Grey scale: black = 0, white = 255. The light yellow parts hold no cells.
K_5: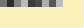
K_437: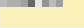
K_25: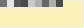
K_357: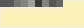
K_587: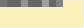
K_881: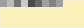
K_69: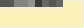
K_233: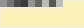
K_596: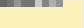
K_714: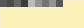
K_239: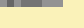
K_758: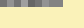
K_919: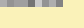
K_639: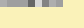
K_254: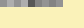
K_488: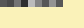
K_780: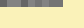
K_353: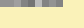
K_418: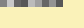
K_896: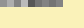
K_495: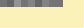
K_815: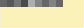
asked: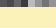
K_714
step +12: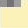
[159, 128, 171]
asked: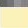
K_758
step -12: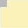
[175]
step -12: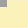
[147]

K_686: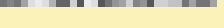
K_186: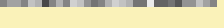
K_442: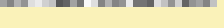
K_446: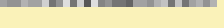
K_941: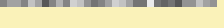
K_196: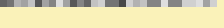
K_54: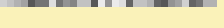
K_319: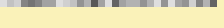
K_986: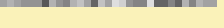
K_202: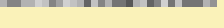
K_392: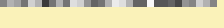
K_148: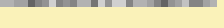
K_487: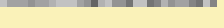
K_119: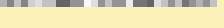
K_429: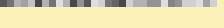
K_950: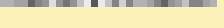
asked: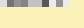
K_54
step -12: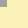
[150]
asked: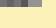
K_941
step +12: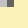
[206, 112]

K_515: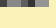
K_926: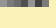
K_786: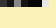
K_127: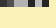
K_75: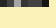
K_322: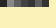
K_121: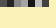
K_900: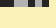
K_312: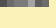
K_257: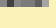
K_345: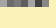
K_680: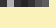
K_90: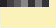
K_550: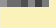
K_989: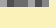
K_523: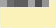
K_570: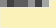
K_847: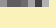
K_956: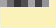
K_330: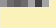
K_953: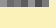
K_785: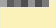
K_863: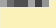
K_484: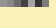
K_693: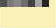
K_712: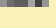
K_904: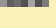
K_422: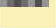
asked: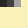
K_75
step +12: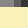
[147, 147, 106, 64]
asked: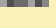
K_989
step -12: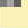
[110, 152, 82]
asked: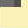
K_550
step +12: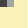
[78, 176]
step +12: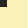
[49]

